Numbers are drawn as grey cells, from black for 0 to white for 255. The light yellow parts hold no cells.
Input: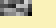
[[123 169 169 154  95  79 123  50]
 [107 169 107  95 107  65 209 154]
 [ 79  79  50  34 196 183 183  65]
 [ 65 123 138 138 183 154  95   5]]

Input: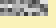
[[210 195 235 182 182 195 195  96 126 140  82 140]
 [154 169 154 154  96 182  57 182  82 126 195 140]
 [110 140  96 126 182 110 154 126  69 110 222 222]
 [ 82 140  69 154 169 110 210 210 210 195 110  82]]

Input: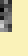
[[205 107  55]
 [175 136 121]
 [150 136  80]
 [ 80  94 107]
 [ 68 136  43]
 [ 43  68  68]
 [ 28 107 121]
 [  1 121  80]]

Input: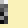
[[191 246]
 [136  49]
 [106  92]
 [ 76 121]
 [ 20 164]
 [  8  64]]

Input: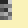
[[150 174 104]
 [118 134 134]
 [ 92 104 162]
 [ 80  52 190]
 [ 39  39 205]]

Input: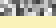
[[242 111 111 230  63  79 187  79 172 172  95 187 254  95]
 [200 242 159  95  95 172 111 172  95  63 127 200 127 172]
 [143 159 230 200  79 216 143 200 159 172 187 200 127  63]
 [ 79 127 159 230  63  95 187 216 230 143  63 242 216 111]]

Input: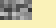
[[193 178 106 193 162 150 136 136]
 [120  64  64 120  79 162 162  50]
 [106 150 120 136 162 178 120 106]
 [ 93 120  93 136  79  79  93 150]
 [ 64 106  79 150 120 178 150 136]]

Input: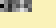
[[180 127  72 100 115 194 100 100]
 [154 115  57 139 167 224 180  87]
 [  3 139  42 127  87 154  72 127]]

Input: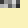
[[179 195  94 164  45]
 [ 57 148 134 211  82]]
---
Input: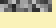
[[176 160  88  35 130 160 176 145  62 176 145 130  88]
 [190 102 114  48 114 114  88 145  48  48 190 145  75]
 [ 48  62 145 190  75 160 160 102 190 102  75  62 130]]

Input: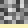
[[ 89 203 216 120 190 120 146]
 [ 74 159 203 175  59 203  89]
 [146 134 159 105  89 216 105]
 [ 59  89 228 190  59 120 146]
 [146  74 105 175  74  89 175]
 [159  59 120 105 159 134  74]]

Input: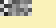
[[ 57 249 166  84  97 140 125 112]
 [ 72 233 140 152 112  97 152  84]
 [206  57  72 152 125 180 166 221]
 [206  31 112 166 125 166  97 206]]

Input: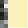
[[ 40 236]
 [120 176]
 [ 67 162]
 [ 80 132]
 [132 108]
 [ 26  92]
 [ 40  80]]

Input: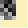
[[ 67 170  23  51]
 [221 112 124 196]
 [140  83 170  37]
 [ 96  51  23 140]
 [154   7  96  67]]

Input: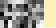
[[  5 208 208 193 221 165 193  64 153 102  88]
 [114 177  50 141 129 102  50 114 193 177 165]
 [114 141 193 221 234 221 153 102  64  88  88]
 [ 76 129  19 193  76  88  19 153  88 193 114]
 [ 76  88  35 208 102 102  35 129 153 165 129]
 [208  50 250 141 102   5  50 177  35 234 250]
 [208  19 234 129 141  64  50 153  64 177 234]]

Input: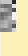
[[197 197 197  38]
 [173 185 148  90]
 [160 173 160 160]
 [185 160 133  78]
 [118 148 173 241]
 [133 133 148 211]
 [106 118 133 241]
 [118 106 118 227]]
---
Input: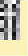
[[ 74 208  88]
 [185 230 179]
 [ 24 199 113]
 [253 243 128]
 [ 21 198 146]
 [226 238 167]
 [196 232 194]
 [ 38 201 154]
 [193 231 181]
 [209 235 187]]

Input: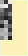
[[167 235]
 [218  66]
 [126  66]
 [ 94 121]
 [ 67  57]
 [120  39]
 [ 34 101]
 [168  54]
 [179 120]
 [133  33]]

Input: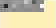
[[152 142 157 198  94 137]
 [123 143 150 151 143 251]
 [140 147 144 138 146 139]]

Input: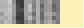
[[179 205  62 161 136 128 164 128]
 [177 190  72 158 126 103 154 125]
 [184 200  77 160 137 119 155 123]
 [154 190  71 158 111 104 171 129]
 [177 189  60 151 135 104 158 130]
 [160 180  78 128 117 124 176 124]]

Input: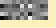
[[179 162 153 136 118 139]
 [ 31 110  72  97 148  69]
 [113 125 116 122 138 114]
 [201 118 156 146 119 160]
 [  7  79  82 112 152 107]]

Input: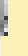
[[173]
 [162]
 [160]
 [149]
 [156]
 [130]
 [108]
 [126]
 [156]]
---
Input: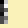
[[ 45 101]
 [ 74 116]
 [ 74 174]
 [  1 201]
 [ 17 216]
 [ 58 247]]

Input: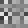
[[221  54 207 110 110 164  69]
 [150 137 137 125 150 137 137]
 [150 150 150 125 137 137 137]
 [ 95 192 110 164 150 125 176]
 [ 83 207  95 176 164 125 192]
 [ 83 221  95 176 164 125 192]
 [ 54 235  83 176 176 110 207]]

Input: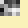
[[218  54  69  95  42]
 [ 82 152 125 218 165]
 [125 165  82 138 109]
 [ 16 178 206 244 230]]

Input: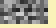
[[ 63  76 105 136 204 204  91 162 190 136 105 190]
 [120  91 148 162  63 148 136  91 176 162 105  76]
 [136 148 176  91 148 136 136  63 162 120 105 136]
 [ 91 162 120  50  36 162  50  36 120  76 105  36]
 [ 91 176 176 162 120  50  63 120  91 162 105 148]
 [120 204 176 120  76  91 176  50  63  91 105 105]]

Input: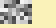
[[218  57 114 114 187 187 128  57]
 [202  71 141  71 231 100 231 172]
 [100 128 157 218 157 231  57 100]
 [218 187 172 114  57 243 231 218]
 [ 84 202 141  84 218 202 202  71]
 [243 243 172 202 141 100 114 141]]

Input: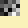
[[ 52  13 149 246 149]
 [ 67  39 120  80 176]
 [ 93 120 105 191  25]
 [ 25 163   1 136 204]]

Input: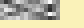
[[118  58  89 162 218 192 162 118 131 118 177 204 248 162 131]
 [192 146  89 118 131 177 204 162 131 104 104 162 248 204 146]
 [146 177 204 192 218 177 204 162 146 131 104 104  58  89 131]
 [192 192 131 118  89 131 162 177 162 177 146 118  58 104 146]
 [146 232 218 177 104 118  89 146 177 204 177 104  42 104 162]]
